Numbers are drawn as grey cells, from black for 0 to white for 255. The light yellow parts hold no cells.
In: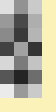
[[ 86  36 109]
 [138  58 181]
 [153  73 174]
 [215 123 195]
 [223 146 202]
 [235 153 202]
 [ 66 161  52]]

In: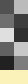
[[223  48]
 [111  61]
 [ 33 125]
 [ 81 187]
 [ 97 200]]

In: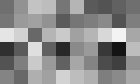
[[ 48  90 223  97  40 138 154  56  20 189]
 [132 104 175 161 210 189 175 126 138 167]
 [ 83 126 202 154  97 167 132  76  63 146]
 [111 146 195 189 118 181  90  83  97 111]
 [118 154 161 146  90 118 126 138  83 126]
 [229 210 104 181 202 161 181 216 243 167]]

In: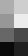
[[ 10  33]
 [103  73]
 [173 206]
 [151 236]]

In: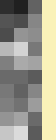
[[ 46  32  98]
 [ 84  76 134]
 [120  98 134]
 [106 106  91]
 [127 114 156]
 [ 76 148 141]
 [148 163 106]
 [127 170 163]
 [184 211 120]
 [198 219  91]]

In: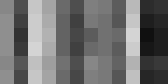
[[143  50 204 178  99  71  92 113 106 212  16  30]
 [143  57 212 171  99  64 106 113  92 204  23  30]
 [143  64 204 171  99  64 121 113  86 198  30  38]
 [143  71 198 164 106  71 127 121  86 192  38  44]
 [135  78 198 164 106  78 127 121  92 185  44  50]
 [135  86 192 158 113  78 135 121  99 178  50  57]]

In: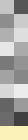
[[107  64]
 [197  86]
 [163 135]
 [121 147]
 [100 155]
 [230 170]
 [141 203]
 [176 222]
 [215 236]]

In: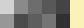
[[151  75  94 117  48]
 [210 138 109  88  68]]
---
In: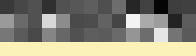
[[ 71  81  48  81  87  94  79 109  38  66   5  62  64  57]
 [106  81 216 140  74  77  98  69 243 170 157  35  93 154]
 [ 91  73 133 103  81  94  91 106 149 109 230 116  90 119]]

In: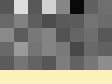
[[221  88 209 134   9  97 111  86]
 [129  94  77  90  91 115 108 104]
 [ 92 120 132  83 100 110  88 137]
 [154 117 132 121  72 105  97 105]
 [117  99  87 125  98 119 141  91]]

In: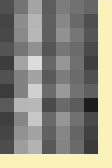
[[116 164  93 124 113 102  80]
 [141 181  96 135 105  79  69]
 [137 183  95 145 118  86  72]
 [117 145  85 118 107  74  84]
 [164 220 103 150 112  63  61]
 [130 163  90 124 107  80  81]
 [130 208 108 153 114  96  60]
 [182 184  75 106  92  28  89]
 [134 199 106 150 113  73  63]
 [146 163  97 134 101  65  69]
 [158 179  88 132 106  59  77]]

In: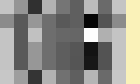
[[149  48 178 117  95 188 106 196 196]
 [ 89 151 110  89  95   6  83 139 139]
 [ 89 193 110 103 102 254 176 196 196]
 [ 89 151 110  94  86  19  83 196 196]
 [ 89 151 110  94  85  23  83 196 196]
 [158  52 178 113  95 181 106 199 199]]

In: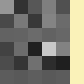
[[ 50  87 127  80 150]
 [121  56 132 107  73]
 [ 99 107  98 103  98]
 [108  32 200 130  66]
 [ 53 112  45  31  76]
 [ 89  94  89  92  92]]

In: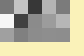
[[195  55 180 123 119]
 [ 65 139 156 182 246]
 [128 140 142 141 160]]

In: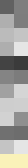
[[126  97]
 [125 175]
 [196 187]
 [229 174]
 [ 59  67]
 [124 132]
 [213 161]
 [207 206]
 [143 210]
 [109 112]
 [229 196]]

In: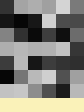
[[164 174 160 212 122  51]
 [  6  23 208  76  73  21]
 [ 49  10  62  15 108 131]
 [183 175 177 194  54 174]
 [185  22  61  51  47  60]
 [118 185 207  81 160   6]
 [198 141  79  27 184 194]]
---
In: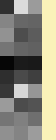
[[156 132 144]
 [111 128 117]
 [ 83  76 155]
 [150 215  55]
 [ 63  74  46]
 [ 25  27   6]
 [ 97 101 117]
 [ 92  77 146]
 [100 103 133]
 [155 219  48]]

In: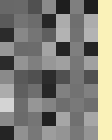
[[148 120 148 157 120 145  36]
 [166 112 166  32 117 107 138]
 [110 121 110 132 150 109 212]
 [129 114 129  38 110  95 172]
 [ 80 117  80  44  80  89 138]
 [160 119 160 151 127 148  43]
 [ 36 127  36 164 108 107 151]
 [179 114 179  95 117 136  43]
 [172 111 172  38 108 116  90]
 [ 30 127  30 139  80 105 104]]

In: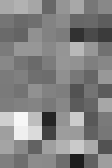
[[158  97  29 108 138 140 110 127]
 [ 82 170 202 178 159  98 138 164]
 [119  97 155 157  67 219 239 159]
 [122  88 204 148  36 190 247 207]
 [167 102  91 135 121 132 129 125]
 [ 91 116  82 126 130 145 115 122]
 [152 102 120 144 109 111 128 123]
 [135 127 146 150 124 106 117 136]
 [113 151 185 149 137 151 151 123]
 [ 59  74  49 124 130 145 100 106]
 [ 93 105 103 139 131 111 106 117]
 [136 119 168 149 103 166 178 169]]

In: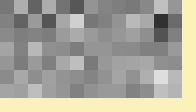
[[180 191 141 130 153 153 145 129 149 159 190 160 164]
 [185 222 175 146 165 146 132 142 147 160 142 168 139]
 [141 144 168 164 162 152 122 190 168 128 154 124 150]
 [154 128 128 138 139 149 149 125 141 144 184 130 164]
 [128  83 143 160 151 142 154 171 155 125 131 126 138]
 [107  49 169 185 147 129 119 208 167  85 154  99 129]
 [150 192 136 121 126 132 148  87 115 173  99 174 119]]

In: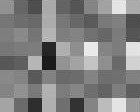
[[153 228 188 132  50 111 175  46 107 164]
 [ 94 126  99 110 134 124 177 122 145 132]
 [129 112 110 132 108 105 130  90 132 137]
 [209 105 143 195 163 147  27 182  95  87]
 [226 124 132 233 142 175  38 125 124 119]
 [ 85 123 103 113 131 126 180 117 137 126]
 [ 78 128 121  90 104 119 172 105 109 118]
 [171 229 162 133  85  99 169  78 102 145]]

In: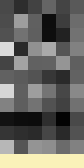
[[129 107 142 148  85 183]
 [ 82  41  70  42  46  53]
 [ 73   3  46  12  13  18]
 [113  65  82 115  94 130]
 [137  71 116 158  95 214]
 [ 98  42  55  83  91  97]
 [ 95 149  98  97 163  68]
 [129  85 170 145  42 219]
 [114  34  14  95 114  81]
 [108  61  13  96 157  76]
 [ 89  68 101  66  45  73]]

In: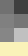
[[192 134]
 [118 128]
 [ 63 113]]
